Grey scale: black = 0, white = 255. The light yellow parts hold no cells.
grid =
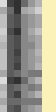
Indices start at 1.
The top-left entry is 219
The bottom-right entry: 167
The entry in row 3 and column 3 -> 77
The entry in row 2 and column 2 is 106
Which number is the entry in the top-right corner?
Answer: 179
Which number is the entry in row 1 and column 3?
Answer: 49
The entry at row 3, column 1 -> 192
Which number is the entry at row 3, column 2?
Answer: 92
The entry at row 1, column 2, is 65
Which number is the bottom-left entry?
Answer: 192
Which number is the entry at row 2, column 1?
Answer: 167
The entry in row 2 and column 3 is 49

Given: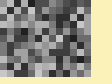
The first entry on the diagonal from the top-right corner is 77
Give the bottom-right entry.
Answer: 162
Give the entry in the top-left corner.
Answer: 149
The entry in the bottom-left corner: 199
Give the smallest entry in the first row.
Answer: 32
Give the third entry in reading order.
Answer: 47
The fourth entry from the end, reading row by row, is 47
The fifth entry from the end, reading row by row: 108
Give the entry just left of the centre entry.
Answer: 47
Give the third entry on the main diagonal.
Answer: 93
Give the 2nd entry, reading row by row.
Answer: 187
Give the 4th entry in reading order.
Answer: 174
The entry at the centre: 174
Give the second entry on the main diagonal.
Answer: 47
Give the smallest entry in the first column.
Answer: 62

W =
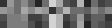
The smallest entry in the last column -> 51
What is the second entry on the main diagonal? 137
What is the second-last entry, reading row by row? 80
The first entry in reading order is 51
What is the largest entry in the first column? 152
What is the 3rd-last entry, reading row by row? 96
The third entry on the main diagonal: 124
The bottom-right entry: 65
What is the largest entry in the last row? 211
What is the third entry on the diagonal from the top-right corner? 96
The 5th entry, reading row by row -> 96
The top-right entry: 80
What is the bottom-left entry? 65
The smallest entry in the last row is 37
